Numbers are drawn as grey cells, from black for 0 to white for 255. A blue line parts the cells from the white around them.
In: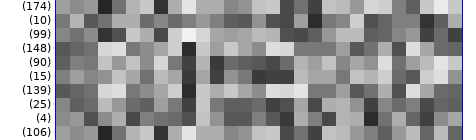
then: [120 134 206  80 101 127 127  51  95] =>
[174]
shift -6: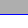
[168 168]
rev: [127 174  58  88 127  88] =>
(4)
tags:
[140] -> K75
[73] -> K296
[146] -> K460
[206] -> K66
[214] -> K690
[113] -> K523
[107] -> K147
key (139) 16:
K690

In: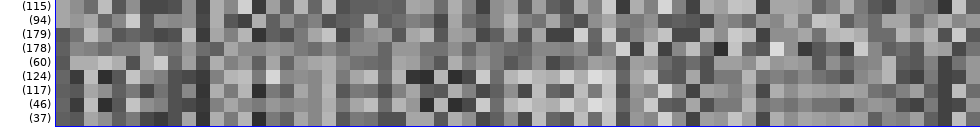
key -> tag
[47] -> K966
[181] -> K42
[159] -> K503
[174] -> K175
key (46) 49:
K42
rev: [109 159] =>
(115)
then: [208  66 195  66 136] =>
[189]
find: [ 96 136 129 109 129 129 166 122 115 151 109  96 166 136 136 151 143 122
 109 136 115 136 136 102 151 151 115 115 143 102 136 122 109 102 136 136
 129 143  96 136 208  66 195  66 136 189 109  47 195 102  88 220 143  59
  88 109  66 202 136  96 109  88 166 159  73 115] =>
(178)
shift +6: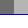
[115 187]
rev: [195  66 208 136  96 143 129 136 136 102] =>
(178)

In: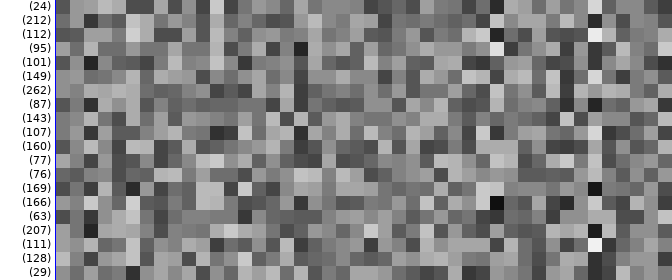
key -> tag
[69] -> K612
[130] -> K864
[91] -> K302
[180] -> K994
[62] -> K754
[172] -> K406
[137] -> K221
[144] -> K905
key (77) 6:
K221
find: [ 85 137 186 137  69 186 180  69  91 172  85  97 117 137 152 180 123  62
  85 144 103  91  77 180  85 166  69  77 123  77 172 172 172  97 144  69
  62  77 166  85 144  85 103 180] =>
(160)
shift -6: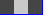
[ 63 195  63]

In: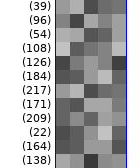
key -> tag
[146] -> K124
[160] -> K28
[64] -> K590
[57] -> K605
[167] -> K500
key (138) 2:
K605
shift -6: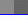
[133  94]
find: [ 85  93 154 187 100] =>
(184)
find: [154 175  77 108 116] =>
(39)
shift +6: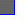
[106]

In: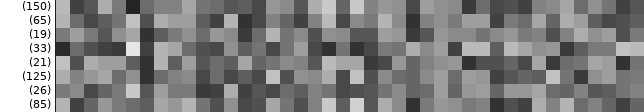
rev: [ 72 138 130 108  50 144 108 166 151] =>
(125)
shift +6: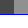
[ 78 150]
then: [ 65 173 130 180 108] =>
[130]
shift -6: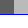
[ 88 180]
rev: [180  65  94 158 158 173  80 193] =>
(65)
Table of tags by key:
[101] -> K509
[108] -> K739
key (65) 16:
K509
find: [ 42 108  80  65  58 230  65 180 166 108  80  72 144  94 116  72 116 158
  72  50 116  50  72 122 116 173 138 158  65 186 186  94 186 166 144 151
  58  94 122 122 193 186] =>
(33)

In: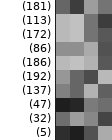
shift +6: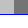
[199 122]
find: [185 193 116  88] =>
(172)
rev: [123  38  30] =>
(47)
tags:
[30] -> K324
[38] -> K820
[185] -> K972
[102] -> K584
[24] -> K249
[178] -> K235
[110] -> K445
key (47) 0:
K324
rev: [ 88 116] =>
(172)

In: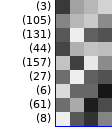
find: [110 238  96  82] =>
(27)
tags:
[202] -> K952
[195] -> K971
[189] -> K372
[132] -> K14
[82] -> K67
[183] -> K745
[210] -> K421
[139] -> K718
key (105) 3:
K718
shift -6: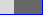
[212  97  97]
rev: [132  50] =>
(8)
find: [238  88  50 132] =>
(8)
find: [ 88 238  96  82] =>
(131)
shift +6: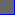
[109]

